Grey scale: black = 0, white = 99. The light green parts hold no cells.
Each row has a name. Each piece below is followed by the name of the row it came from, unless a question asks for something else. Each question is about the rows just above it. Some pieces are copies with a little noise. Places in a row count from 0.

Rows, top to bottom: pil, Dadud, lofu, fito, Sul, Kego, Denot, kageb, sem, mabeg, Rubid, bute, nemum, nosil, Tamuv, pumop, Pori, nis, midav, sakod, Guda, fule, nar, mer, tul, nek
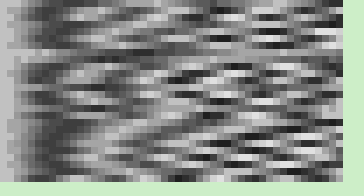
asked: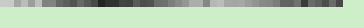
sem
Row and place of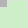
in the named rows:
midav, 18
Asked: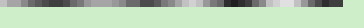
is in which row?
mer

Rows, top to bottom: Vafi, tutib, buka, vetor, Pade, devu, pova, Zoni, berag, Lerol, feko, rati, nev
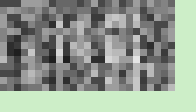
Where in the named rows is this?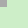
rati, 4
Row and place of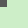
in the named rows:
buka, 20
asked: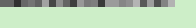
nev
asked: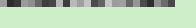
pova
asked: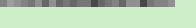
tutib

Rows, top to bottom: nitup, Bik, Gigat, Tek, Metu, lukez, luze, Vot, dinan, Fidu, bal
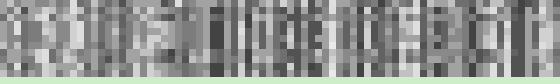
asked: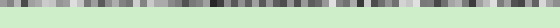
Bik
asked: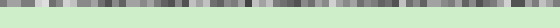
dinan
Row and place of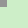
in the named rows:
Vot, 8
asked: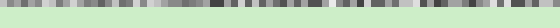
bal
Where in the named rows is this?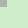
Tek, 7

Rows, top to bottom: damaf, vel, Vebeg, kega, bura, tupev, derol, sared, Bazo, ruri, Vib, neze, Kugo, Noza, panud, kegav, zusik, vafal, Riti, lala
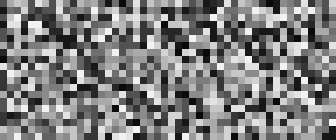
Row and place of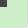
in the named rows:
zusik, 23
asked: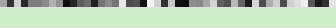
Noza
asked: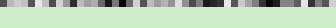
damaf

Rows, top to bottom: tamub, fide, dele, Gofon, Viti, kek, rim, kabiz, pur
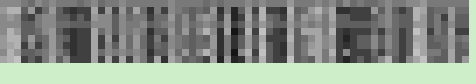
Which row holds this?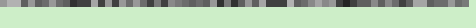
kek
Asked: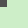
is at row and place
dele, 3

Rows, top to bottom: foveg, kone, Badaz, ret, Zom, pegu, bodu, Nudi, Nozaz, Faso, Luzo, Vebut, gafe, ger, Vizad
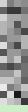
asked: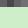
Faso
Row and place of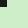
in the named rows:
ger, 2
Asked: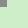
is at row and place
foveg, 3
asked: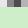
bodu

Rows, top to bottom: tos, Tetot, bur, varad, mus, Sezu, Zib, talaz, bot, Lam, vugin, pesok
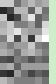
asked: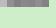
pesok
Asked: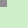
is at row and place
pesok, 5
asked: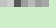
tos
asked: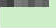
bot
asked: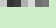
bur
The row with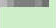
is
pesok

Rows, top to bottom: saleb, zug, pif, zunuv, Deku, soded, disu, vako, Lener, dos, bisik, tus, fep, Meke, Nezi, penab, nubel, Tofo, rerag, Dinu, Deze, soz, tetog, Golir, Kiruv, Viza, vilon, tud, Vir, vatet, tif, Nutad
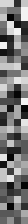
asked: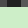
soz
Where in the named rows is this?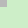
Golir, 1
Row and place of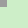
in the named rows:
zug, 0
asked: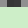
Dinu
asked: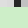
saleb
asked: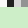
disu

